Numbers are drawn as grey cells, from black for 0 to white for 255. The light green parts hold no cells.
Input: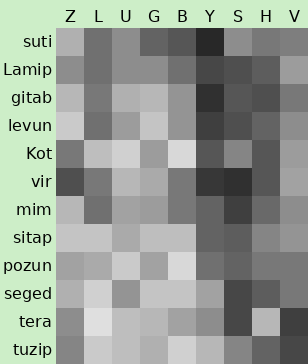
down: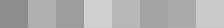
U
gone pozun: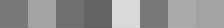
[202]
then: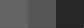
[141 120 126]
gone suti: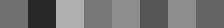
[126]
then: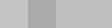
[ 99  93 133]
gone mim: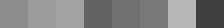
[105]

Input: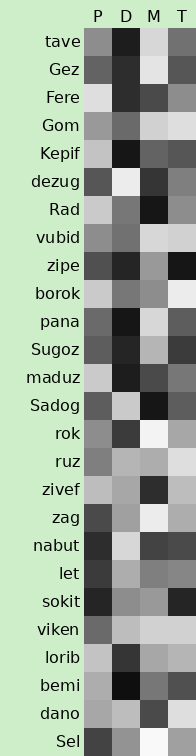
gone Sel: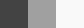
[147]
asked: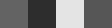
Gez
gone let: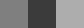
[134]
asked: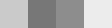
borok
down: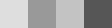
P
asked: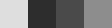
Fere

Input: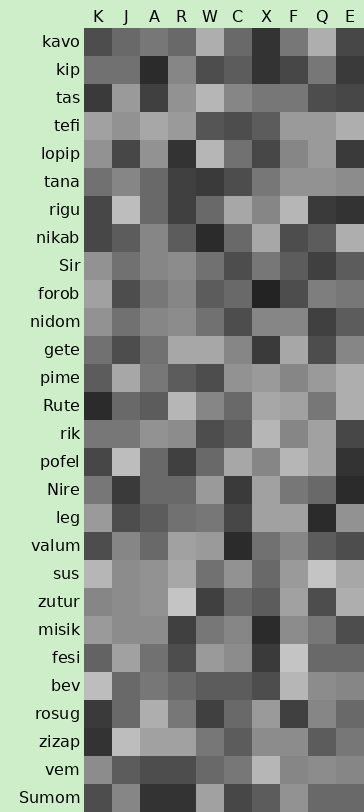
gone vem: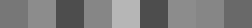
[92]
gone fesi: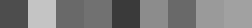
[99]
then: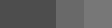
[182 134 140]
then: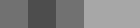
[134  58 167]
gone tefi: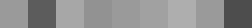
[85]
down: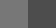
Q
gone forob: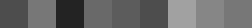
[126]

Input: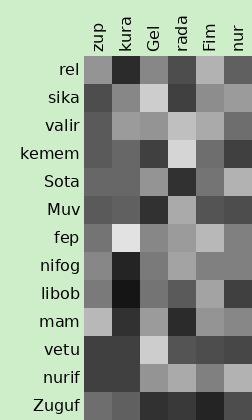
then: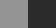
[135  77 178]
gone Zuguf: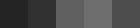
[57]
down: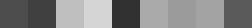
rada
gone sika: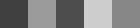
[141]
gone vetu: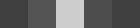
[71]

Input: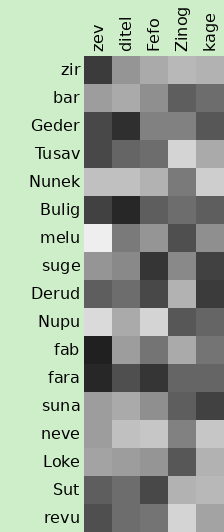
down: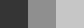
Fefo
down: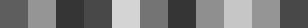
Fefo
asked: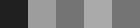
fab
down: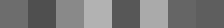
Zinog

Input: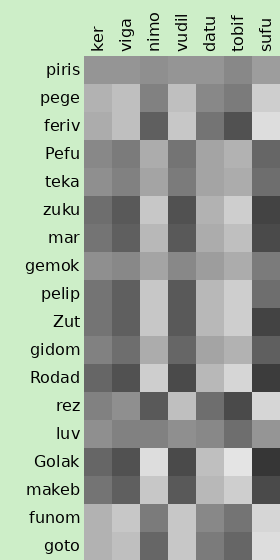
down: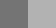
ker
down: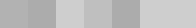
tobif
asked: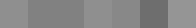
luv

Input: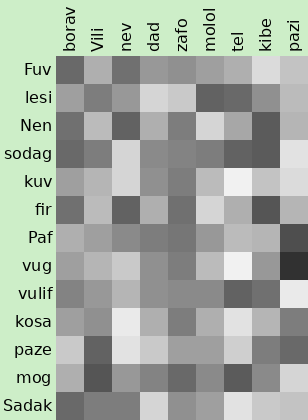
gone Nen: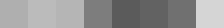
[167]
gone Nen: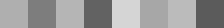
[112]
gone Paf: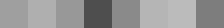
[118]
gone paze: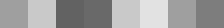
[207]
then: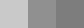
[187 241 152]

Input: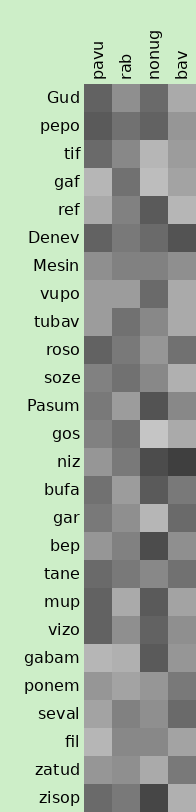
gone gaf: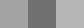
[189]
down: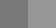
pavu
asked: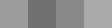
tubav

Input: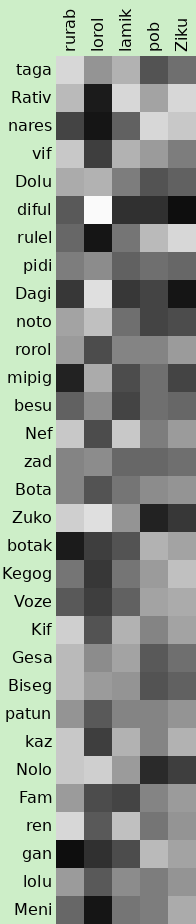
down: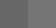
lamik
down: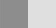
lorol

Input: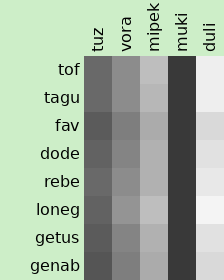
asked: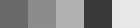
rebe
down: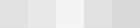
duli
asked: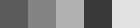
getus

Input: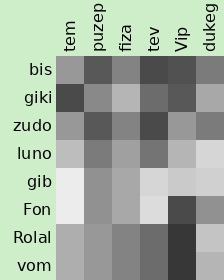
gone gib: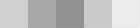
[214]
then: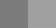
[116 181 214]
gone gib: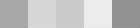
[208]
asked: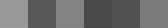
bis
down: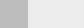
tem
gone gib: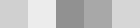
[202]

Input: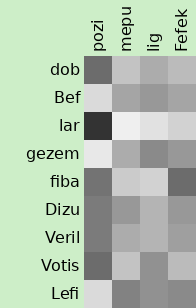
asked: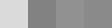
Lefi
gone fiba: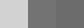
[203]
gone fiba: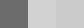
[115]
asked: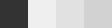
lar
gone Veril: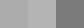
[159]
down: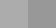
lig

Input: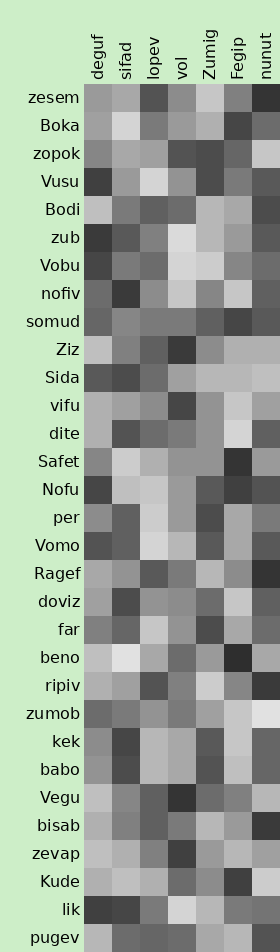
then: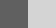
[183  89 168]
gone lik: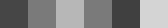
[116]
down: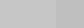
Fegip

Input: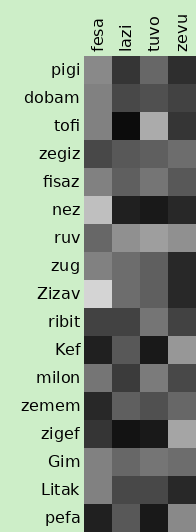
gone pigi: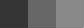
[46]
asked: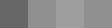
ruv
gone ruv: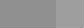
[103]
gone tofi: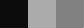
[53]
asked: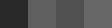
zemem

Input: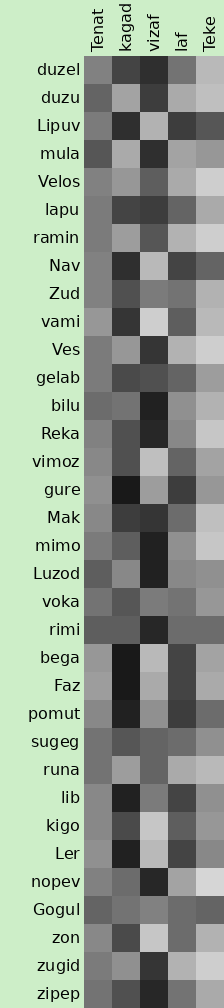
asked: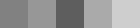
Velos
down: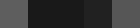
kagad

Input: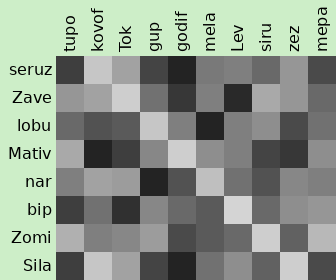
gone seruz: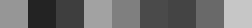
[121]
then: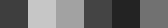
[142  97 206]
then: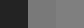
[105 150  74]
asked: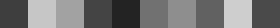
Sila

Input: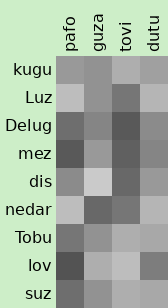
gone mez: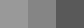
[96]
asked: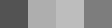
lov
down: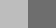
pafo
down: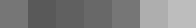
tovi
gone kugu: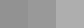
[160]

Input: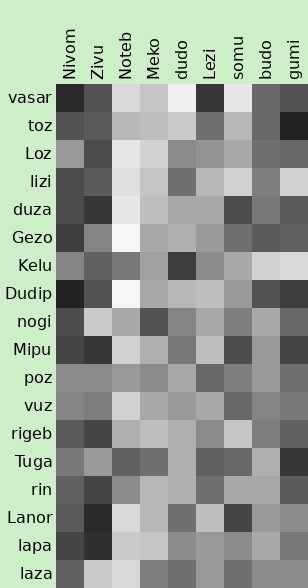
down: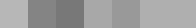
dudo
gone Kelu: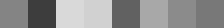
[161]
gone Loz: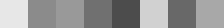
[147]
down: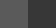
Zivu
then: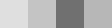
[209 126 209]

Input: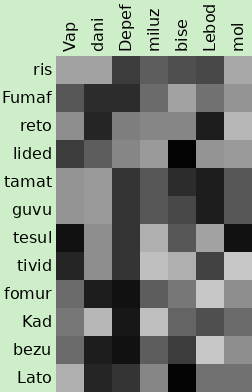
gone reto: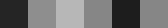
[126]
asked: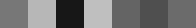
Kad
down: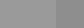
dani
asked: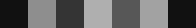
tesul

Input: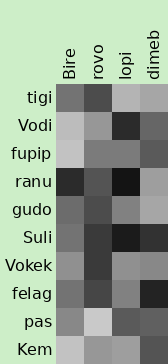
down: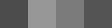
rovo
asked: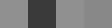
Vokek
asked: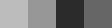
Vodi

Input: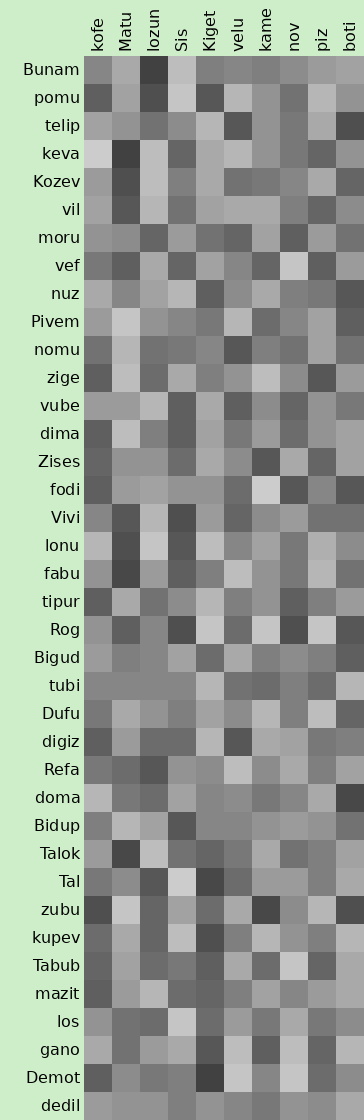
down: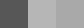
Kiget
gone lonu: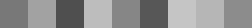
[175]

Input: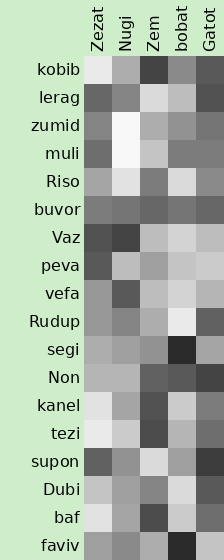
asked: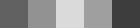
supon
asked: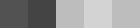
Vaz
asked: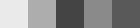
kobib

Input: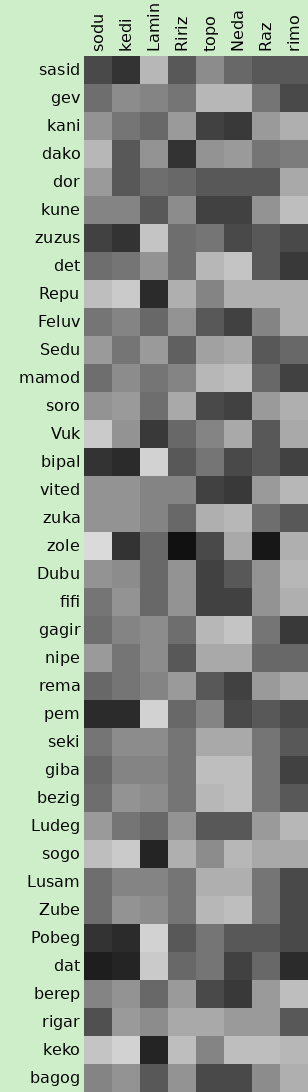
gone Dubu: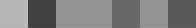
[140]
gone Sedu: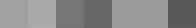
[96]
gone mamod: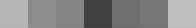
[104]
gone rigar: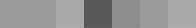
[80]
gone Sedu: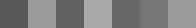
[161]
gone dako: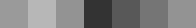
[124]

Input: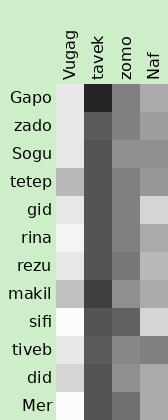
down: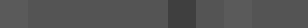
tavek
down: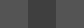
tavek
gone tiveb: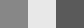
[128]
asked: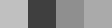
makil
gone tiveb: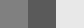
[135]
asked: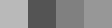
tetep
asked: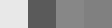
tiveb

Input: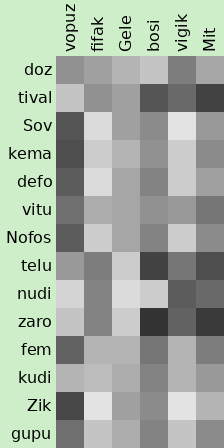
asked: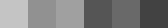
tival
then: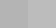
[173 131 180]
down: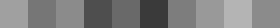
Mit
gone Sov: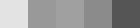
[219]
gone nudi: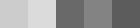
[212]
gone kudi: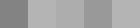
[188]
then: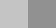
[160  85 105]

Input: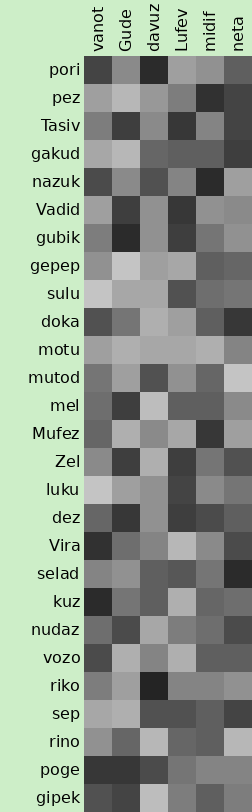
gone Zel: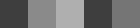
[81]
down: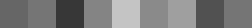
neta
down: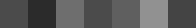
neta
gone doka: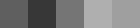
[81]
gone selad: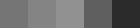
[87]
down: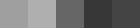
Gude
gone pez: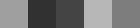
[152]

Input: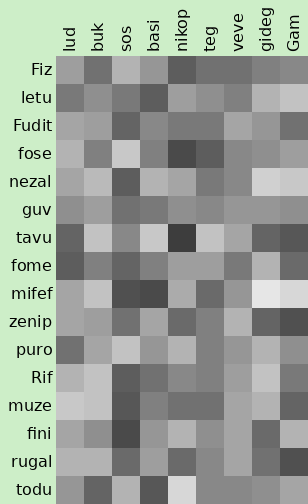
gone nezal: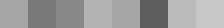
[208]
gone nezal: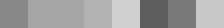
[186]
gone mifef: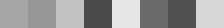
[171]

